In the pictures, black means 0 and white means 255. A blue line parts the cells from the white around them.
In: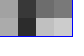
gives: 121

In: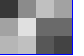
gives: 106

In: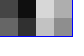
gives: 174

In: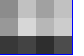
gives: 204

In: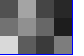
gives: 29

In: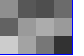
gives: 154

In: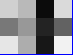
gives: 98
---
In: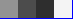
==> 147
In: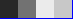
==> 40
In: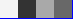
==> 244
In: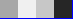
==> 167
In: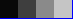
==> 8
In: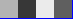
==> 179
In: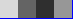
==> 217
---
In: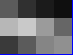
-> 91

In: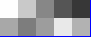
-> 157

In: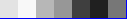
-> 63

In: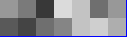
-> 195

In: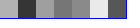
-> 138

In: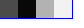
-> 8

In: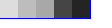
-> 168

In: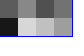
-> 215
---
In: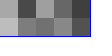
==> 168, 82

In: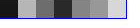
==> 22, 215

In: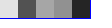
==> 227, 37

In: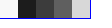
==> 248, 216

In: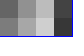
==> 101, 55

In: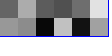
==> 101, 161
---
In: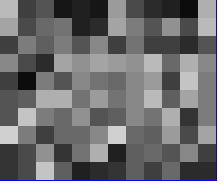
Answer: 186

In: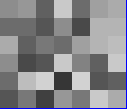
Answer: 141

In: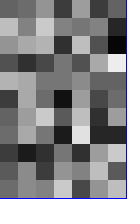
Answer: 99

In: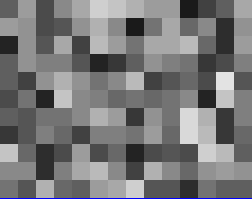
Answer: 95

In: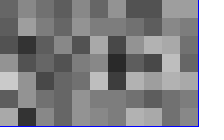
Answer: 102

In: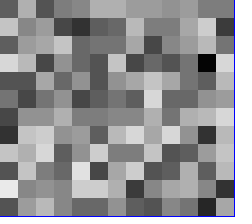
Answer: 94
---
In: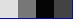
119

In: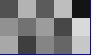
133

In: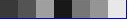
118

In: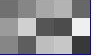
190

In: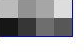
54

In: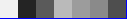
156

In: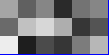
54

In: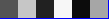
247

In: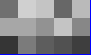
93
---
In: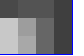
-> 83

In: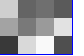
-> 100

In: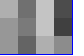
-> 112

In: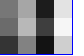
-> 166

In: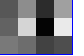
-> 141

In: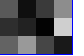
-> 15
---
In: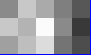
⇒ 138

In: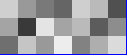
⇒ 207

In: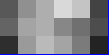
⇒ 88

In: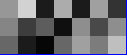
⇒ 151

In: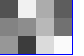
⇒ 82

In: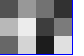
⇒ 82

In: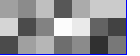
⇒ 160

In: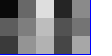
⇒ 9
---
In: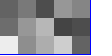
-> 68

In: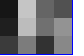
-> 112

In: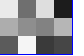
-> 130

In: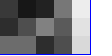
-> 90

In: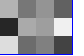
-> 158

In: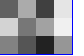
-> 162

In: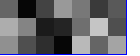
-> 197

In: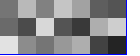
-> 174

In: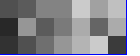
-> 101
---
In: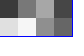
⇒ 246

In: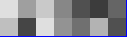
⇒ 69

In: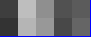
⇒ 181

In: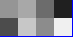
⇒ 199

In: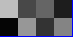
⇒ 151

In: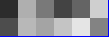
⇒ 184

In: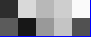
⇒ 23
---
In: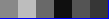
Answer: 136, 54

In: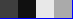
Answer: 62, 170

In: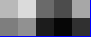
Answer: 185, 48

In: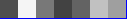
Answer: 78, 159

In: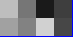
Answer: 190, 71

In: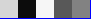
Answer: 214, 130
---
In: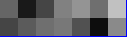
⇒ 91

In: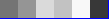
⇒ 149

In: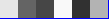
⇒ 100

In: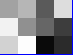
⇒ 253

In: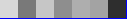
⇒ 121

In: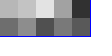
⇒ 141

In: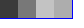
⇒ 120

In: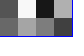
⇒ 165

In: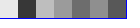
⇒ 55

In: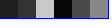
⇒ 52
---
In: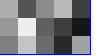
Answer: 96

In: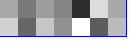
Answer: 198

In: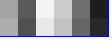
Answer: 232

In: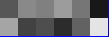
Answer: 78

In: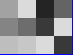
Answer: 57

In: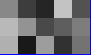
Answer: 73

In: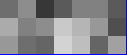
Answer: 141
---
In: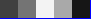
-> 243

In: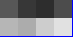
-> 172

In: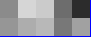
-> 184

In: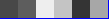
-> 196

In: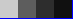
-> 93

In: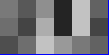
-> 153

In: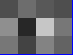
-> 67

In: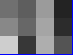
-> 55
